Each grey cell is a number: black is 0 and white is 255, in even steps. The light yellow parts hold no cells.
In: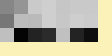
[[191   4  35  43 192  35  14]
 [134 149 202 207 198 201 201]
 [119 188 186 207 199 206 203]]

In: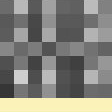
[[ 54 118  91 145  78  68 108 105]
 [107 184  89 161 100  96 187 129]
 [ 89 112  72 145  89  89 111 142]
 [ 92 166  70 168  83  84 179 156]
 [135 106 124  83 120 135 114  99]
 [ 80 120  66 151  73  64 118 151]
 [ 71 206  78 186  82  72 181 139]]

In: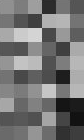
[[106 114 149 108  49  61]
 [144 125 158  44 116  85]
 [117  83  63 177 181 116]
 [169 203 212  73 153  94]
 [ 86  82 143 101  63 170]
 [149 195 187  81 125 183]
 [115  73  95  77  30 173]
 [134 123 146 198 119 183]
 [167 103 129 103  21  27]
 [ 84  88  81 165  69  18]]

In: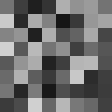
[[ 59  75 208 103 183 120 104  64]
 [116  62  31  52 175 146 155 115]
 [202  41 172 129  22  57 151 164]
 [132 148  32 174  79  99 169  70]
 [208  88 185 116 144  63 108  86]
 [ 89 148 172  34  62 181 184  81]
 [106 177  93  58 106 200  44  62]
 [118  38 123  24  78  58  49  60]]

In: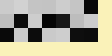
[[  9 203  12 202 206  14  12]
 [203 210 196 195 205 197   8]
 [190  12 205   5  23 189 204]]

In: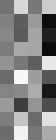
[[108 242 119 171]
 [115 215 120 204]
 [129  93 154  13]
 [135  90 164  32]
 [123 168 166  12]
 [147 120  95 232]
 [107 248 158  85]
 [132 137 172  25]
 [155  61 148  77]
 [126 196 107 224]]

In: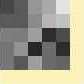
[[117  87 158 106  99]
 [ 70  89 150 169 227]
 [ 91  89 139 182 194]
 [126 124 158  44  77]
 [117 147  39 108  44]]
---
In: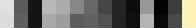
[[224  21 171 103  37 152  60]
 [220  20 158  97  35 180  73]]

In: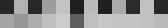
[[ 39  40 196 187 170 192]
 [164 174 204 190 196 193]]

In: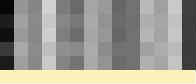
[[  7 133 123 165 102 186 201]
 [ 29 137 134 169 107 174 193]
 [ 15 135 127 166 103 181 198]
 [ 58 139 143 170 113 161 187]
 [ 28 136 132 168 107 175 196]]

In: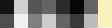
[[ 20  85  43  99]
 [ 78 127 100 188]]

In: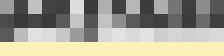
[[156 193  64  59  64  60 117 141]
 [ 75  68  89  83 142  68 100 107]
 [ 89 224 198 110 226 226 213 211]]

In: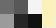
[[107 244]
 [155  17]]
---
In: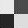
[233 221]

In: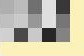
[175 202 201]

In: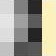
[218 160  36]

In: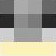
[104 140 158]

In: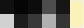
[16 28]

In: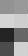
[146 206]

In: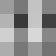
[156  57 216 115]
